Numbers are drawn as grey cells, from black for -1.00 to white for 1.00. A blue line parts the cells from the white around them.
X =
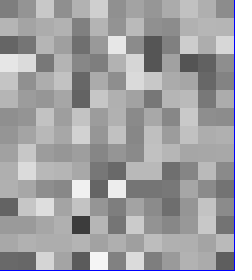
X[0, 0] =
-0.01
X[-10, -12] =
0.22
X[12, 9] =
0.06
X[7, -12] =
0.29
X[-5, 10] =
0.30
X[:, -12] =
[0.16, 0.29, -0.08, 0.72, 0.13, 0.22, 0.16, 0.29, 0.56, 0.72, 0.31, 0.55, 0.21, 0.39, -0.19]
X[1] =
[0.42, 0.29, 0.35, 0.40, 0.00, 0.41, 0.15, 0.46, 0.13, 0.10, 0.39, 0.43, 0.42]
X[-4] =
[-0.22, 0.55, 0.74, 0.29, 0.53, 0.17, -0.01, 0.28, 0.09, -0.14, 0.17, 0.53, 0.09]
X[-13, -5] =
-0.33
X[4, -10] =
0.52
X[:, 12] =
[0.10, 0.42, 0.69, 0.11, 0.03, 0.35, 0.10, 0.38, 0.32, 0.08, -0.10, 0.09, -0.10, 0.46, -0.26]
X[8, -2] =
0.31
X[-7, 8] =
0.51
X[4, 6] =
0.11
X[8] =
[0.26, 0.56, 0.22, 0.18, 0.24, 0.05, 0.17, 0.08, 0.51, 0.43, 0.30, 0.31, 0.32]
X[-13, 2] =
0.42
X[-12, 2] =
-0.06
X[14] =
[-0.18, -0.19, 0.67, 0.29, -0.29, 0.92, 0.01, 0.72, -0.01, 0.21, 0.40, 0.34, -0.26]
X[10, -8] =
-0.21
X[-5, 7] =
-0.08
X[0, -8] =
0.62
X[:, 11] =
[0.37, 0.43, 0.36, -0.24, -0.19, -0.06, 0.11, 0.36, 0.31, 0.46, 0.09, 0.53, 0.57, 0.29, 0.34]
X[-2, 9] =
0.38
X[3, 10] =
-0.34
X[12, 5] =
0.43

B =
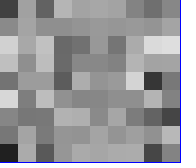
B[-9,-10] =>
-0.49
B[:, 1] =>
[0.26, 0.29, 0.32, 0.12, 0.22, -0.01, -0.07, 0.29, 0.34]
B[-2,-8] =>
-0.04
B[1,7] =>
0.20
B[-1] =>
[-0.75, 0.34, -0.30, 0.18, 0.33, 0.30, 0.34, 0.35, -0.45, 0.03]
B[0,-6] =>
0.28
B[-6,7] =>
0.41
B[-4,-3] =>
0.12
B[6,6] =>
0.30
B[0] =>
[-0.49, 0.26, -0.23, 0.42, 0.28, 0.31, 0.28, 0.03, -0.13, 0.06]
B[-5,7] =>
0.66
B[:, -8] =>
[-0.23, 0.12, 0.51, 0.48, 0.22, 0.48, -0.06, -0.04, -0.30]
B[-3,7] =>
-0.03
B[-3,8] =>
-0.22
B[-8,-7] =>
0.12
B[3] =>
[0.50, 0.12, 0.48, -0.17, 0.07, 0.07, 0.02, 0.41, 0.28, 0.29]
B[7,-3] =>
0.25
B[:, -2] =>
[-0.13, 0.16, 0.71, 0.28, -0.58, 0.41, -0.22, 0.14, -0.45]
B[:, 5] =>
[0.31, 0.20, 0.19, 0.07, 0.16, 0.06, 0.08, 0.29, 0.30]
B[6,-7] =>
0.40
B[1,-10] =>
0.08
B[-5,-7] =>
-0.28

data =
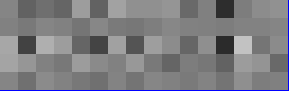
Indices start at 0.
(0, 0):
0.04
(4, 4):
-0.06
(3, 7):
0.19
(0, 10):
-0.18
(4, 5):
-0.12
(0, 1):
-0.23
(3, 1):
0.18
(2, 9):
0.10
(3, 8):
-0.05
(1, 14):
0.02
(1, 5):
0.06
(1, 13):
0.02
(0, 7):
0.13
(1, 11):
0.00
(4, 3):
0.02
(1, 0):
0.01
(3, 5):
0.08
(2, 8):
0.24
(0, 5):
-0.23
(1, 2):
0.04
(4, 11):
0.03
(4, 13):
0.12
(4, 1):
-0.12
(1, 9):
0.06
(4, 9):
0.01
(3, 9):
-0.21

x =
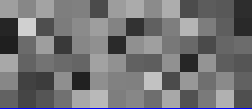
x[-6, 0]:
0.25
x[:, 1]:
[0.06, 0.63, -0.16, -0.22, -0.49, -0.46]
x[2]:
[-0.76, -0.16, 0.24, -0.55, 0.06, 0.13, -0.67, 0.13, 0.25, -0.06, -0.18, -0.42, -0.20, -0.15]
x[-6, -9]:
-0.41
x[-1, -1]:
-0.38
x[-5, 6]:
0.03
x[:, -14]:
[0.25, -0.71, -0.76, 0.32, 0.06, -0.23]
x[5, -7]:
0.06
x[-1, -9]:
0.45
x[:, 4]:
[0.00, 0.09, 0.06, -0.21, -0.74, 0.32]
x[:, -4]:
[-0.40, 0.42, -0.18, -0.70, 0.19, -0.36]
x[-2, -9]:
0.12
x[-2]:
[0.06, -0.49, -0.53, 0.12, -0.74, 0.12, 0.01, 0.00, 0.52, -0.41, 0.19, -0.13, 0.08, -0.24]
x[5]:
[-0.23, -0.46, -0.33, -0.11, 0.32, 0.45, -0.01, 0.06, -0.14, 0.32, -0.36, -0.04, 0.39, -0.38]
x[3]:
[0.32, -0.22, -0.10, -0.17, -0.21, 0.27, 0.14, -0.24, -0.26, 0.14, -0.70, 0.16, -0.27, -0.33]
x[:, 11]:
[-0.28, -0.02, -0.42, 0.16, -0.13, -0.04]
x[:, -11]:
[-0.01, -0.03, -0.55, -0.17, 0.12, -0.11]
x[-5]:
[-0.71, 0.63, -0.39, -0.03, 0.09, 0.24, 0.03, -0.61, -0.25, -0.01, 0.42, -0.02, -0.26, -0.68]
